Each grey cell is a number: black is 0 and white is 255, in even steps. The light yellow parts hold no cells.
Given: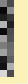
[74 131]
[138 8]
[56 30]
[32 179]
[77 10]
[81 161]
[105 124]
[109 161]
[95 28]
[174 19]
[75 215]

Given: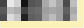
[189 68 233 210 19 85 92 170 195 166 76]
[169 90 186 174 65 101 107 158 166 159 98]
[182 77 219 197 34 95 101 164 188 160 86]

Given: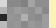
[142 215 137 137 129 164 141]
[137 177 147 157 150 143 158]
[157 39 150 146 176 144 138]
[156 186 147 151 137 153 147]

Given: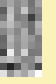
[162 142 166 140 156 115]
[138 95 188 134 198 122]
[128 121 198 126 134 63]
[178 165 188 153 139 113]
[166 135 162 135 173 112]
[124 104 180 145 169 151]
[129 109 170 140 167 140]
[123 67 236 140 210 120]
[183 173 191 164 135 137]
[74 81 37 87 155 131]
[255 224 147 190 165 205]

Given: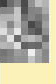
[179 63 108 136 75 147 195]
[169 134 137 196 82 131 135]
[145 178 179 199 112 134 118]
[159 190 136 189 139 73 98]
[143 220 168 229 132 102 84]
[109 161 226 107 174 188 165]
[154 183 177 222 97 107 104]
[135 116 129 157 150 238 165]
[138 126 135 147 145 195 160]

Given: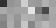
[161 48 148 155 206 156 153 176]
[168 170 159 164 165 228 121 73]
[165 141 167 150 177 173 157 147]
[168 130 173 145 198 135 169 184]

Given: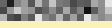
[230 101 31 130 155 86 183 116 195 121 113 74 93 88 168 144]
[196 72 150 202 160 149 81 101 140 98 168 93 129 16 93 141]
[157 179 80 65 127 91 229 136 115 183 102 160 94 231 160 138]

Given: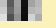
[183 192 90 160 16 163]
[189 204 103 155 14 182]
[173 222 81 144 12 211]
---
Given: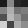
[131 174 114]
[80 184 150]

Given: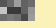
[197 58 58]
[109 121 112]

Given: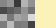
[73 93 107]
[181 120 165]

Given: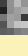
[33 144 159]
[120 161 155]

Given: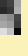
[41 55 173]
[153 138 70]

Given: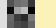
[223 12 162]
[223 105 60]

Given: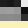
[157 159 151]
[137 139 136]

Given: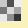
[118 218 165]
[232 143 52]
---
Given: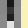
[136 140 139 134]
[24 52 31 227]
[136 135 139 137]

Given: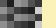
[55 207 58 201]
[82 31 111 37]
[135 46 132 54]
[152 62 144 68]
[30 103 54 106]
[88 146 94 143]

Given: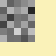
[157 38 162 102 188 125]
[139 171 112 163 113 84]
[120 149 118 121 209 113]
[98 180 63 170 109 111]
[179 98 136 68 125 176]

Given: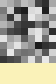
[167 213 137 200 46 231 60 210 157]
[45 31 172 70 161 111 49 87 232]
[69 225 199 113 227 230 29 173 128]
[173 218 231 54 209 153 144 119 222]
[188 29 68 54 45 92 169 113 143]
[143 45 195 73 61 183 227 128 81]
[172 204 56 153 73 162 187 230 70]
[188 121 147 180 125 228 131 108 55]

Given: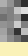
[46 220 43 127 189 72]
[98 197 144 203 50 113]
[145 129 129 139 121 138]
[174 138 112 147 162 172]

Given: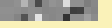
[135 133 139]
[126 139 159]
[144 65 142]
[144 62 142]
[220 139 50]
[142 138 139]
[147 136 135]
[135 134 139]
[75 141 227]
[140 143 142]
[180 138 83]
[145 142 132]
[140 144 142]
[140 144 142]

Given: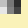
[44 68]
[118 129]
[192 230]
